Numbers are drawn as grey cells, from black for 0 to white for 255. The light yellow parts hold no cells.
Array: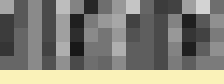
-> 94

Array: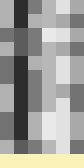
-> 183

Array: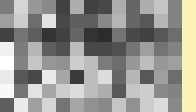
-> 205

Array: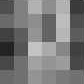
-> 134

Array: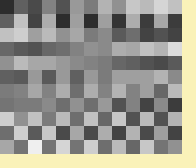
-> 199

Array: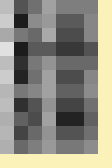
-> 120
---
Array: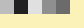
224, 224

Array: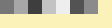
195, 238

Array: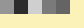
207, 207

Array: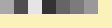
51, 229

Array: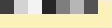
38, 243

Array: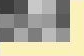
160, 201
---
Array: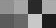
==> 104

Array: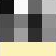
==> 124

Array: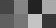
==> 118

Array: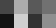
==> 207

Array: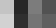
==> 47

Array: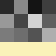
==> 69

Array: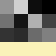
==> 21

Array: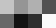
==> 19

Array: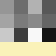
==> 123

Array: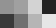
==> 112
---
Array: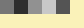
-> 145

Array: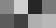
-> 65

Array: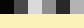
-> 142

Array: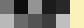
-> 83

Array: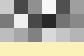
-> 217

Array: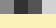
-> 50

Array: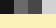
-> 106
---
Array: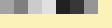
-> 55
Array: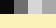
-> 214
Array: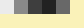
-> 34
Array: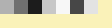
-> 71
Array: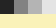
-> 180
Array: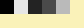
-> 74
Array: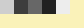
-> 33
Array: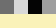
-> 4
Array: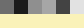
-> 67
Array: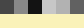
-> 178
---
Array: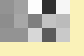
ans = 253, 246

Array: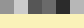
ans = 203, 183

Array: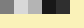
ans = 216, 180

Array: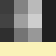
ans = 206, 186

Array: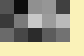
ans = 200, 186

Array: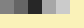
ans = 203, 167

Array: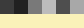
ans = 188, 168

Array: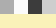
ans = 251, 206
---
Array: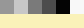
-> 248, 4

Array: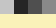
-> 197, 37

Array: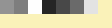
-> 254, 37

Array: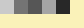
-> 202, 40

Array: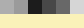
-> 214, 28

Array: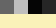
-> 190, 5

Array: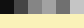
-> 197, 15

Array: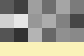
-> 230, 50

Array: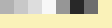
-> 247, 40

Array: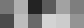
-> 211, 35
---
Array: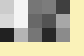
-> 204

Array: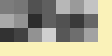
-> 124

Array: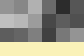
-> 148

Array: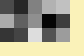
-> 75

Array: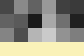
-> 71

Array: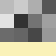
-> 187

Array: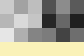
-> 203

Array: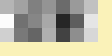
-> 181

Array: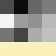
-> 75

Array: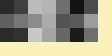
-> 42
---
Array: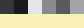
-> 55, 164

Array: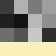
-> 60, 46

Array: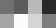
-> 113, 126

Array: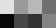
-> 225, 132

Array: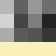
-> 183, 55

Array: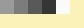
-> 154, 250

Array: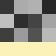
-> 54, 185

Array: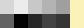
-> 215, 53
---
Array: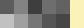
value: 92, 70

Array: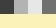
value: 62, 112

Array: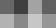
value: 103, 150

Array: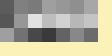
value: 92, 107

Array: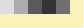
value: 222, 110

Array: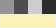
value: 148, 44

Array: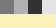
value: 120, 228

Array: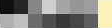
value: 16, 93

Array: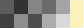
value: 92, 217
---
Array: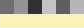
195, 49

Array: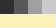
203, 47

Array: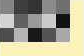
211, 18

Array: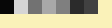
213, 7

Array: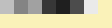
234, 31

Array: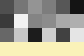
242, 20
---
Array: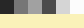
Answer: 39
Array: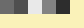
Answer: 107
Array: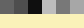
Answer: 99
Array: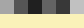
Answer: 166
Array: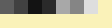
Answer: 93
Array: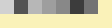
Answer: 209
